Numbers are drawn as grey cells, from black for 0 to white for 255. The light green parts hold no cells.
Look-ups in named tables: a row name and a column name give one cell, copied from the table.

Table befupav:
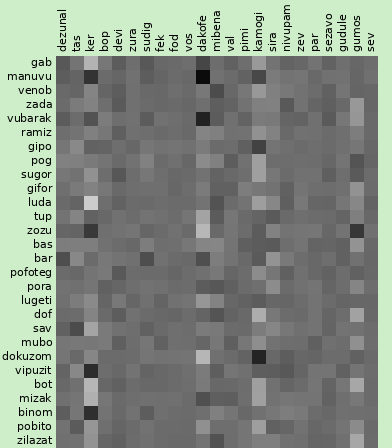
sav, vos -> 109
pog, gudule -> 116
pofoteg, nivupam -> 96
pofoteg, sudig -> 107
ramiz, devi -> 95
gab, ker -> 179
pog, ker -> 122
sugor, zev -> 113
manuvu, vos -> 104
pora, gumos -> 133
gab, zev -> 103
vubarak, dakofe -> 34
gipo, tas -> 137

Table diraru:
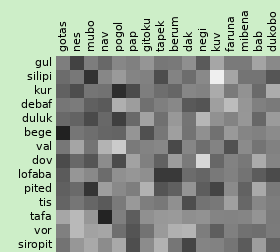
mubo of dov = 85
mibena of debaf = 150
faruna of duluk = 131
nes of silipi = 120
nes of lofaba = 150
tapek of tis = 120
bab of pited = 169
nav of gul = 104
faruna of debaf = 188
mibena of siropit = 91
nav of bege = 102
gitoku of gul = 149
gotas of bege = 33
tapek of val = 135
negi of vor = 125
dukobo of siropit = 98
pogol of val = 203
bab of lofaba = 92

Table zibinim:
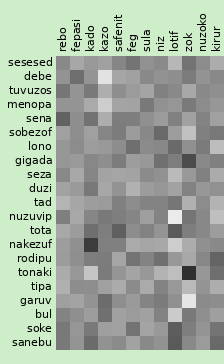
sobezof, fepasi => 142
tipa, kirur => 173
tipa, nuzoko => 148
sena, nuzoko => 131
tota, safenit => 95
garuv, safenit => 142
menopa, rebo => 148
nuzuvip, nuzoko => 136
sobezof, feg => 156
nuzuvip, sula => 159
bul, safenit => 161
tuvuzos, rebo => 118
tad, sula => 131
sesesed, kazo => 160
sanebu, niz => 146
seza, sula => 139

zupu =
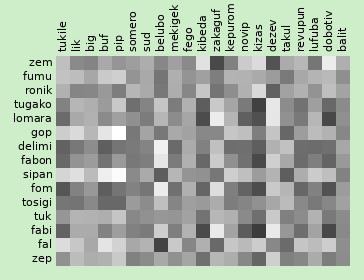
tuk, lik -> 180
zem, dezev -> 83
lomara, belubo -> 182
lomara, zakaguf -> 236
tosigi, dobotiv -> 135
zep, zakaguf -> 182
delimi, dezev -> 177
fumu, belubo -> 117
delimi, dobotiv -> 111
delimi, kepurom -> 110
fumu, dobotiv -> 185
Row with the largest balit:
zem

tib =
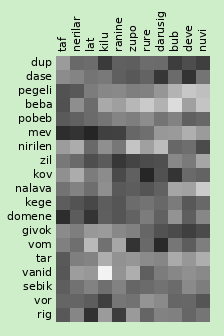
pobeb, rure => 141
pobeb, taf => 90
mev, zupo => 103
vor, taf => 101
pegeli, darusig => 150
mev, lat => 37
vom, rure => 105
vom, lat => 185
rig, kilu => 155
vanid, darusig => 124
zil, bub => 136
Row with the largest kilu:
vanid

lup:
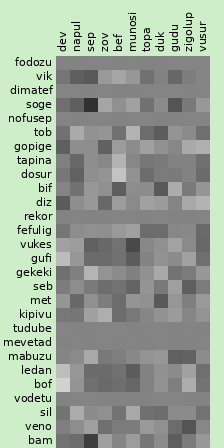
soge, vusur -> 152
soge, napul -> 95
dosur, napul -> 98
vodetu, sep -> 132
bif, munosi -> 141
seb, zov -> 109
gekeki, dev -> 112
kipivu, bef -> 109
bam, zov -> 159
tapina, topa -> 119
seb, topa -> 148
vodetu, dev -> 131
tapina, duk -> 122
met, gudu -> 150

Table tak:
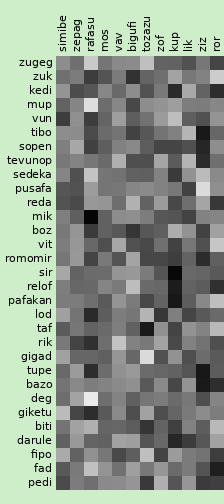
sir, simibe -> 167
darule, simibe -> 97
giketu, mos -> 89
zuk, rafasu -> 61
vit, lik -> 119
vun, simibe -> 61
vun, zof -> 155
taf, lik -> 146
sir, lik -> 105
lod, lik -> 69
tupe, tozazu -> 107
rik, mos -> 110
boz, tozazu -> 87
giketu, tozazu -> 162

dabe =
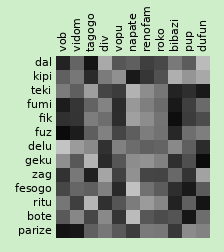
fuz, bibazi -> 39
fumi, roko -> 107
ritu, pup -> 96
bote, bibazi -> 84
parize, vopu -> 89
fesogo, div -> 128
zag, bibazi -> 104

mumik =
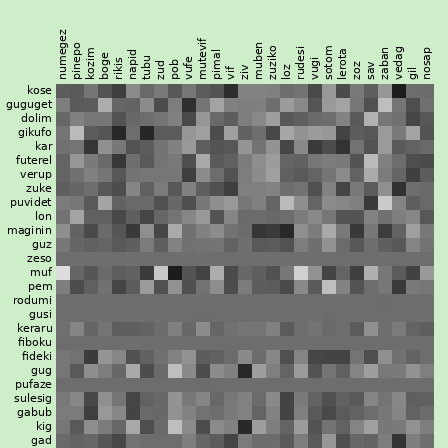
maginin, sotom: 169
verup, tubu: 118
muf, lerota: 100
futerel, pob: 121
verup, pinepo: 113
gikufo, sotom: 151
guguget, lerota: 163
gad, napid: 115
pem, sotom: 190
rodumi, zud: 109
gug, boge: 125
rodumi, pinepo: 109
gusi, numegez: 110
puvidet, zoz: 127
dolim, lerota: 131
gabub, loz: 68
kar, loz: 70
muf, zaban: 119
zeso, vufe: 110
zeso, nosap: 109
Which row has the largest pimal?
muf

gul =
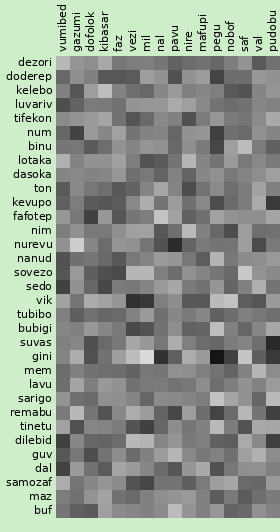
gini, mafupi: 154
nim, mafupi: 129
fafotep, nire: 97
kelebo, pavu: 154
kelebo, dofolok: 157
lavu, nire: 119
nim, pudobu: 113
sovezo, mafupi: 132

